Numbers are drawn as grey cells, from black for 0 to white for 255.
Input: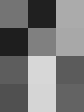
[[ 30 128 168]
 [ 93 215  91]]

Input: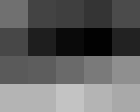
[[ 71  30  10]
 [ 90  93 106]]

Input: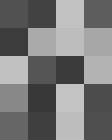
[[ 60 170 189]
 [193  85  59]]

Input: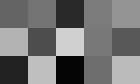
[[179  77 208]
 [ 33 191   5]]

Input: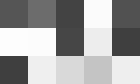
[[253 252  70]
 [ 63 239 217]]

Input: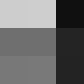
[[111 111  36]
 [120 121  35]]
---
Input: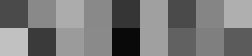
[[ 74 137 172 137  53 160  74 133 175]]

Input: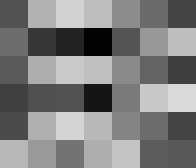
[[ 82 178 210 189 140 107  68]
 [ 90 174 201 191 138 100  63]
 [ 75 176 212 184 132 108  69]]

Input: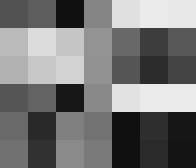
[[ 81  93  16 132 224 235 232]
 [177 200 210 146  85  44  68]
 [105  41 128 114  15  46  22]]

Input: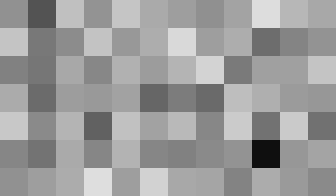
[[145  83 192 147 197 170 158 144 163 221 183 168]
 [129 118 168 135 177 156 180 211 122 160 160 196]
 [200 138 180  97 193 162 185 135 203 114 202 113]
 [145 158 172 222 158 210 168 165 131 172 154 138]]

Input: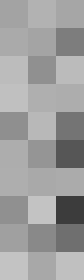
[[163 178 166]
 [188 144 187]
 [143 184 116]
 [174 169 171]
 [160 137 111]]

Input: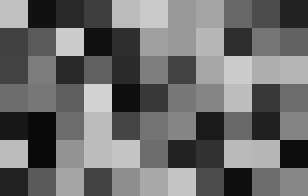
[[192  17  40  61 187 202 153 164 103  76  34]
 [ 67 124  40  96  43 126  66 166 204 174 181]
 [ 24  10 108 188  69 115 133  26 105  32 131]
 [ 33  90 165  66 142 169 197  75  14 109 135]]
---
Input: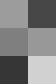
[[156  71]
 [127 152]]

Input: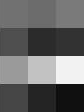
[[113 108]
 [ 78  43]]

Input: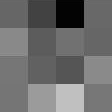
[[102  66]
 [137  92]]

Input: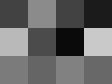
[[ 66 139]
 [185  75]]

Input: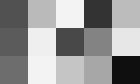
[[ 81 186]
 [ 91 239]]

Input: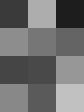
[[ 58 173]
 [141 118]]

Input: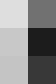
[[222 113]
 [200  28]]
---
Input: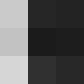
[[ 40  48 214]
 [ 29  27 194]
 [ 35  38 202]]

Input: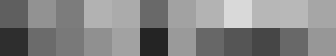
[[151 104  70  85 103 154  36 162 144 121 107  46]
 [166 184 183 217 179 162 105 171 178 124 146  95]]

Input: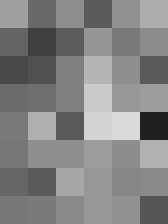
[[ 86 145 152 137 122 119]
 [137 134 151 167  90 102]
 [177 141 156 143 142 118]
 [ 31 217 212  89 175 121]
 [156 151 202 128 111 107]
 [ 89 143 181 129  80  73]
 [139 121 150  92  63 100]
 [173 144  91 142 104 159]]

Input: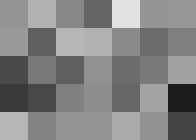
[[ 69 146 171 148 148 130 182]
 [ 28 163 102 141 128  72  58]
 [161 121 108 145  95 121  73]
 [127 107 138 177 182  95 154]
 [150 149 225 101 135 178 148]]

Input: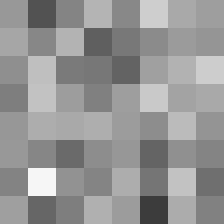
[[129 172  60 156 176 126 102 159]
 [111 194 117 173 132 146 246 131]
 [132 144 100 151 141 106 134 152]
 [148 187 141 156 174 169 173 151]
 [169 163 201 158 128 157 194 126]
 [205 178 160  99 119 122 191 143]
 [149 155 139 120  95 179 135 166]
 [158 169 206 136 180 132  82 152]]

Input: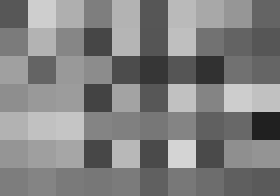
[[ 90  95 109 120  96 123 119 122 132 125]
 [148 143  74 212  74 184  71 166 159 149]
 [ 32 104  96 132 119 128 132 197 193 178]
 [193 205 132 193  87 163  67 156 153 142]
 [101 113  49  85  54  76 140 153 100 160]
 [ 86  99 114 191  85 181  70 134 179 123]
 [100 150 168 186  86 179 126 175 206  87]]

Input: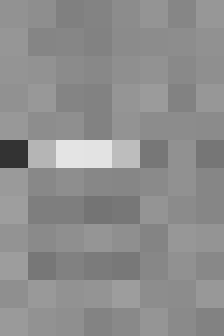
[[130 138 149 137 131 143 146 154]
 [152 140 141 157 148 146 153 143]
 [136 145 135 120 123 129 119 157]
 [148 151 132 143 149 143 138 147]
 [134 139 148 119 116 126 126 158]
 [134 145 138 134 135 142 136 154]
 [118 145 119 189 227 228 181  51]
 [139 140 140 147 130 143 141 152]
 [151 130 155 149 130 132 152 145]
 [143 137 146 143 136 139 146 148]
 [145 141 140 139 130 134 133 150]
 [151 134 148 140 131 128 142 146]]

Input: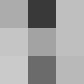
[[185 107 202]
 [191 163 197]
 [191  57 172]]
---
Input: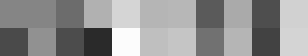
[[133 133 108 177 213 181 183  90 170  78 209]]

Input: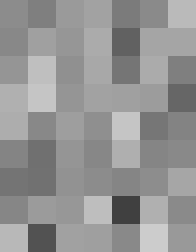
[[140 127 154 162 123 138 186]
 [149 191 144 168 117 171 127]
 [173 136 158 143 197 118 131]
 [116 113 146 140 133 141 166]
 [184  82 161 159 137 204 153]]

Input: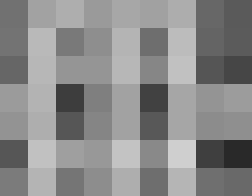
[[113 162 174 154 167 161 173 103  90]
 [102 183 149 149 183 134 193  85  70]
 [147 174  86 133 162  88 166 140 143]
 [123 180 117 141 174 110 181 111 105]]

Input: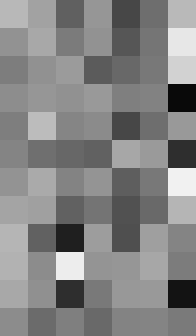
[[184 162  96 150  71 110 185]
 [125 145 155  91 104 120 210]
 [126 188 133 139  71 110 153]
 [147 170 131 148  94 120 241]
 [181  97  31 157  79 159 132]
 [168 144  46 121 152 153  19]]

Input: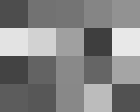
[[ 77 114 116 133 146]
 [ 67  99 137 101 165]]

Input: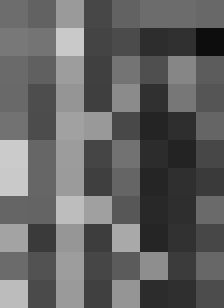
[[109  98 154  71  98 108 108 104]
 [106  96 157  64 116  79 134  92]
 [114  76 161 153  72  36  46 101]
 [201 102 155  63 101  37  47  58]
 [163  58 150  61 169  37  49  71]
 [188  74 154  64 149  44  47  76]]

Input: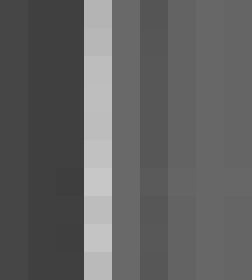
[[ 70  64  64 180 105  85  99 103 101]
 [ 70  64  64 189 105  87  99 103 101]
 [ 70  64  64 189 105  87  99 103 101]
 [ 70  64  62 199 105  90 101 103 103]
 [ 70  64  63 196 105  88  99 103 101]]

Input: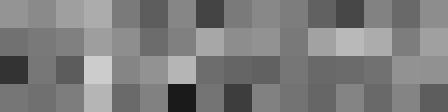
[[148 138 159 172 122  93 134  68 122 136 125  97  71 130 105 141]
 [ 51 119  92 204 133 146 181 109 101  97 118 105 107 113 146 145]]
